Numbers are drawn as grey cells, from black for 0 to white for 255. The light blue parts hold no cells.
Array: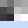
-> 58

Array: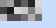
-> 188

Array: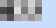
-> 136

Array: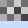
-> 175

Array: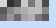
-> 107

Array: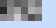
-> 137

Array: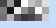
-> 113

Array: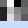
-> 34

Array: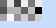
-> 165

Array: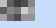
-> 163
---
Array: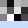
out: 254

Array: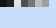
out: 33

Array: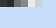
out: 40

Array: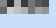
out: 205

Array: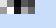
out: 255

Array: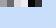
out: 107

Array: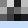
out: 60
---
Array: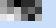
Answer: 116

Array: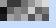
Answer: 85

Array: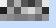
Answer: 137

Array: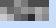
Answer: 45

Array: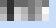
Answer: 135

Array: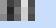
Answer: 104

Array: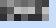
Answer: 49

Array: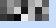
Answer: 182
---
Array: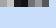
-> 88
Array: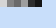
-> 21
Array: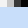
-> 5
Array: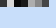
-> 69
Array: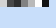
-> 18
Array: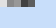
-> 93
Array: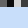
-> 60
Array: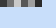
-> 43
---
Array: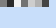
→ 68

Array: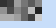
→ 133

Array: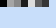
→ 54

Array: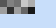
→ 173

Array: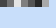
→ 169

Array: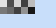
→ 188
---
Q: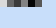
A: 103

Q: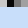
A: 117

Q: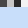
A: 70

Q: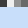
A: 105

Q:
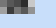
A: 146

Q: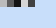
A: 92

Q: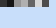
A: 149

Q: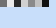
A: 193
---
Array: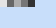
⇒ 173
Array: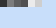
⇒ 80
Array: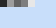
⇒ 99
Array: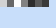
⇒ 45
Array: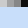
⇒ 162
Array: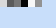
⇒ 5
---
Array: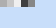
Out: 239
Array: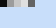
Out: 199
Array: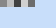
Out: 65
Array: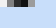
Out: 44
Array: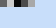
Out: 9
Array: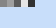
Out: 91
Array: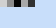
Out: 5
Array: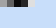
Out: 11
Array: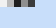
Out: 31
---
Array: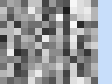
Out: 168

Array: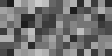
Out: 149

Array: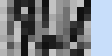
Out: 100

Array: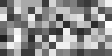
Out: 198

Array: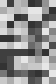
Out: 230

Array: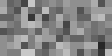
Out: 99

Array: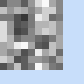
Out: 167

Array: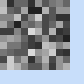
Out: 102
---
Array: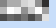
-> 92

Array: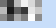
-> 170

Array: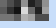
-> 90

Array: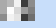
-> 228

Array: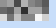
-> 194

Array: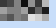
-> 130
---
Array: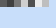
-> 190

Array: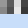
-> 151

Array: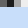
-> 99

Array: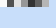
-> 181

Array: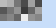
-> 175

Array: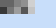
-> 156
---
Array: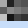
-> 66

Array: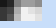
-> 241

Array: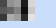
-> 44

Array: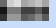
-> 137

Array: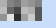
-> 202

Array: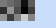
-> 201
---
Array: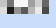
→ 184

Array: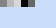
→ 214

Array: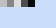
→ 221

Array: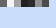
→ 44

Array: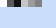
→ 197

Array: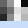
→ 141

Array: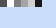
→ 165

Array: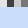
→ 65
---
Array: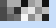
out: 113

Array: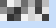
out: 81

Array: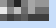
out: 78

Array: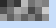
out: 141

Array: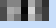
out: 117

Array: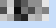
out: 62
